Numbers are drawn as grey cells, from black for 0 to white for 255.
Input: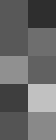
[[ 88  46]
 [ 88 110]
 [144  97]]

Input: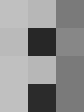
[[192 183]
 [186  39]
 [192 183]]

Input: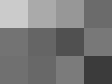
[[203 170]
 [115 101]
 [112 104]]

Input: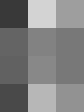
[[ 57 211]
 [100 130]
 [ 97 136]]

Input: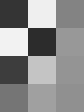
[[ 52 239]
 [242  44]
 [ 61 196]]

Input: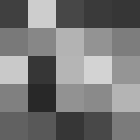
[[ 64 205]
 [121 135]
 [201  54]]

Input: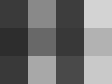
[[ 58 137]
 [ 45 104]
 [ 57 168]]

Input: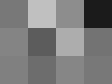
[[120 192]
 [132  92]
 [128 109]]

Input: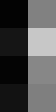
[[  3 129]
 [ 21 199]
 [  4 135]]
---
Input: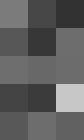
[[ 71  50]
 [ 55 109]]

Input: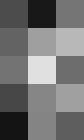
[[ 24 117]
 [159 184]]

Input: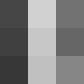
[[209 114]
 [199 102]]

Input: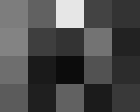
[[ 97 230]
 [ 62  51]]

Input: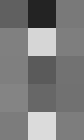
[[ 35 121]
 [214 126]]

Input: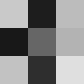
[[ 29 188]
 [102 179]]
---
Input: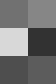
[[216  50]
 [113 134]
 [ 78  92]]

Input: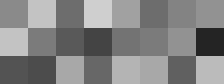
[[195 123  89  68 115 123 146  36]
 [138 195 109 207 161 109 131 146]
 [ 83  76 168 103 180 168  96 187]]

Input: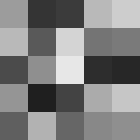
[[185  89 212 116 122]
 [156  52  59 185 205]
 [149  31  67 171 198]
 [ 95 178 102 136 143]
 [ 75 143 231  45  39]]

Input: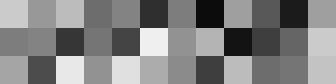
[[203 152 188 109 131  47 125  12 159  88  27 159]
 [165  76 232 146 224 172 139  62 188 109 117 195]
 [125 131  54 117  68 239 146 180  19  62 101 203]]

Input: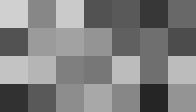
[[208 135 202  82  89  55 104]
 [195 181 127 119 188 111 188]
 [ 82 155 162 148  96 111  76]
 [ 49  89 141 168 135  37 148]]

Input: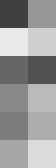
[[233 207]
 [166 219]
 [137 186]
 [124 173]
 [102  80]
 [ 64 151]]

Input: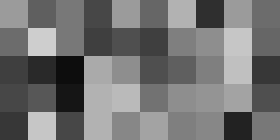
[[155  95 120  71 155 102 178  47 155 108]
 [108 206 120  63  79  63 127 142 198 102]
 [ 71  87  21 178 186 114 142 148 163  79]
 [ 63  41  13 170 142  79  95 127 192  55]
 [ 55 198  71 178 135 163 127 135  34 120]]

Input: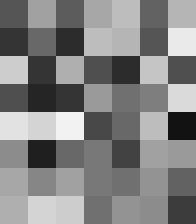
[[226 212 242  72 104 189  18]
 [205  52 175  79  44 197  79]
 [175 212 205 112 147 140  60]
 [167 134 161 120 112 147  98]
 [140  31 104 120  66 161 154]
 [ 85 161  92 167 189  98 181]
 [ 79  37  52 154 112 126 218]
 [ 52 104  44 189 181  85 234]]

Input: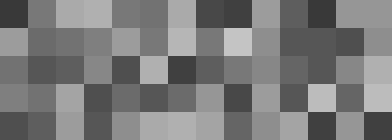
[[156 107 114 127 156 120 182 120 196 142  86  86  79 142]
 [127 114 164  79 107  86 107 150  72 156  86 188 101 188]
 [114  86  94 135  79 176  64  94 120 135 101  86 135 176]
 [ 79  94 156  86 142 170 176 164 101 142 164  64 150  64]
 [ 57 120 170 176 120 114 170  72  64 156  94  57 150 150]]
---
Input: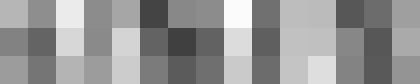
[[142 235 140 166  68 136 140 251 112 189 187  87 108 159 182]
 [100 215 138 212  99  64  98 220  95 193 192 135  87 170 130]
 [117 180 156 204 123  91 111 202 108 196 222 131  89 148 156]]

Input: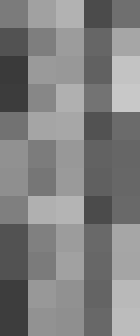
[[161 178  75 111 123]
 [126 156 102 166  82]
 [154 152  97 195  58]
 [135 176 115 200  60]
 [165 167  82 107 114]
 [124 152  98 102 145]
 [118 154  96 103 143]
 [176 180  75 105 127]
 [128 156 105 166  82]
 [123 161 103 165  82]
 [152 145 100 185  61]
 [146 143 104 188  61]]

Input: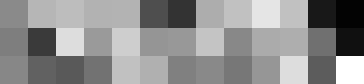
[[182 189 178 179  78  51 173 193 229 193  24   3 138]
 [ 58 221 154 206 149 152 196 136 171 174 112  16 126]
 [ 97  89 114 193 176 128 137 119 150 221  92 255 135]]

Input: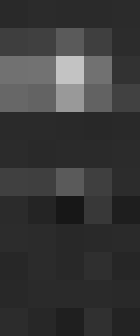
[[ 43  42  42  43  41]
 [ 64  90  63  44  62]
 [114 195 113  50 113]
 [ 99 153  98  65 103]
 [ 42  41  40  41  42]
 [ 41  42  42  43  43]
 [ 63  90  63  44  64]
 [ 36  23  56  30  43]
 [ 43  40  41  42  44]
 [ 43  40  47  38  39]
 [ 42  42  42  41  40]
 [ 39  31  48  35  44]]

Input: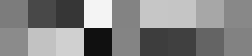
[[ 72  54 244 131 198 197 167 136 124]
 [194 208  16 132  61  64 100 130 139]]

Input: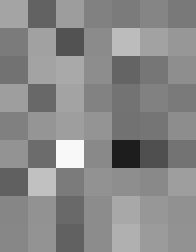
[[ 98 157 129 123 133 121 164]
 [161  82 139 188 162 151 123]
 [163 169 141 100 118 142 114]
 [104 163 130 115 129 122 158]
 [149 158 148 114 117 141 128]
 [108 248 137  29  79 115 147]
 [193 123 146 142 137 158  96]
 [146 105 140 168 151 145 134]
 [147  97 140 176 155 146 135]]

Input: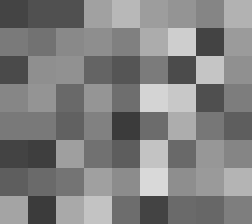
[[ 80  80 161 184 157 148 133 178  68]
 [114 137 142 128 172 206  67 155 122]
 [143 145 100  85 123  75 197 144  74]
 [148 105 149 110 212 200  79 125 134]
 [121  97 129  59 108 173 119  94 121]
 [ 62 159 113  93 195 105 151 133  67]
 [106 116 160 140 217 142 154 180  94]
 [ 59 169 195 109  67 106 103 126 164]]
